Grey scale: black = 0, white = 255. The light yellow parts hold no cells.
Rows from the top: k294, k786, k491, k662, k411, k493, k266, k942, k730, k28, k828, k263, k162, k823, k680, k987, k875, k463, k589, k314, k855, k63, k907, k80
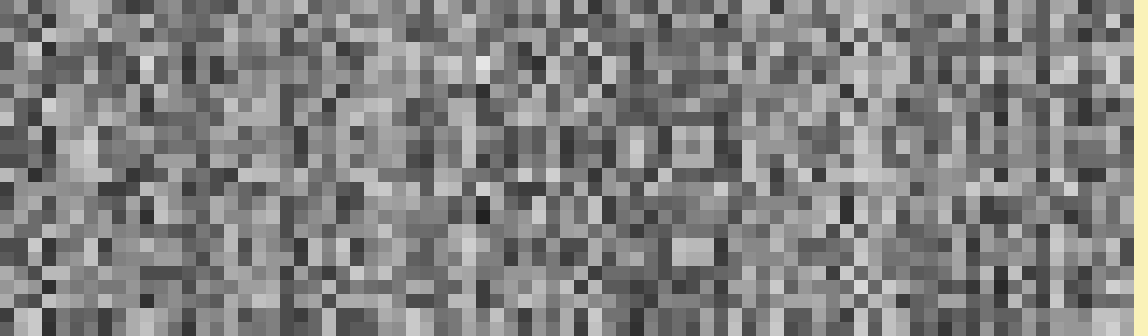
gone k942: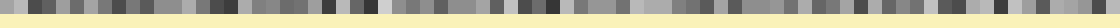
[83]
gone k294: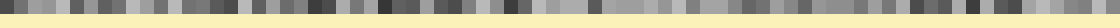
[178]
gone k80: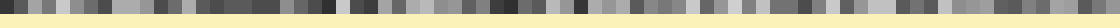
[69]

